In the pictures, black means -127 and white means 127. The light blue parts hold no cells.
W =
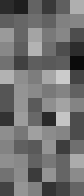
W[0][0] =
-84
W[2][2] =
36
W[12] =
[-13, 12, -68, 20, -26, 11]
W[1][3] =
-29
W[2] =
[26, -25, 36, -6, 7, -50]
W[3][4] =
-50
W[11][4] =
-26
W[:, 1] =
[-97, -25, -25, -33, -63, 14, 20, 21, 29, -8, -31, 9, 12, 21]
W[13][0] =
-60
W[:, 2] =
[-28, -16, 36, 51, -33, -2, 10, -37, -23, 32, -38, -29, -68, 1]
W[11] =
[15, 9, -29, -7, -26, 44]
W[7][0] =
-42
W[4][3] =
-38
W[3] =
[8, -33, 51, -17, -50, -83]
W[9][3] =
12
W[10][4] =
-66
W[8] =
[-77, 29, -23, -86, 69, -51]
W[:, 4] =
[-32, 1, 7, -50, -34, 75, 4, 35, 69, 5, -66, -26, -26, -60]

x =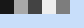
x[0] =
-104
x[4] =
-2
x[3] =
110

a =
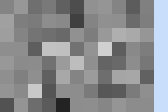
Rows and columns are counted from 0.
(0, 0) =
4
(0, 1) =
23
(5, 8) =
37
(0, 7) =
21
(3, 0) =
14
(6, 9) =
-4
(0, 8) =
4
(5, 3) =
-31
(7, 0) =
-45
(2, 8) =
47
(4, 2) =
12
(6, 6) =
-5
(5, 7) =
-17
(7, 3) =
-36
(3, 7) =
80
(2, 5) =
17
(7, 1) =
20
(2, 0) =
30
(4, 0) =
24
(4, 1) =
11
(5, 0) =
15
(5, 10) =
-30
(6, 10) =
15
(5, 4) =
40
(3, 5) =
-13
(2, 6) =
-2

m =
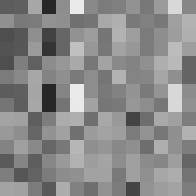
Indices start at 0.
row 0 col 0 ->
-34
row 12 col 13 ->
-11
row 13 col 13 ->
-2
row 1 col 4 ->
15
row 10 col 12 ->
16
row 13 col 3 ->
-38
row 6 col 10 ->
-5
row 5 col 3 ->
3
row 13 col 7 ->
18
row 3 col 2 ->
27
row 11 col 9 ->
31
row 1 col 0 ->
16
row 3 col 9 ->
23
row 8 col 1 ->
33
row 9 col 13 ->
50
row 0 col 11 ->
27
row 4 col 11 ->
46
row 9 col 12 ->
15
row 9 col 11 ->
-8
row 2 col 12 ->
29
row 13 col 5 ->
1
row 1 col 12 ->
32
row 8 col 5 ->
47
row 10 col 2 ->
9
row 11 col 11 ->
6
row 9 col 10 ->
19
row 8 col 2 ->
-33
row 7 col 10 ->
13
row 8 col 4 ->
44
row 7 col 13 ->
17
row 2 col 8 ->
50
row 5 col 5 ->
-5
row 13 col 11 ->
29
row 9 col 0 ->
25
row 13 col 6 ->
-16
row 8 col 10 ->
-17
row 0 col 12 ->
88
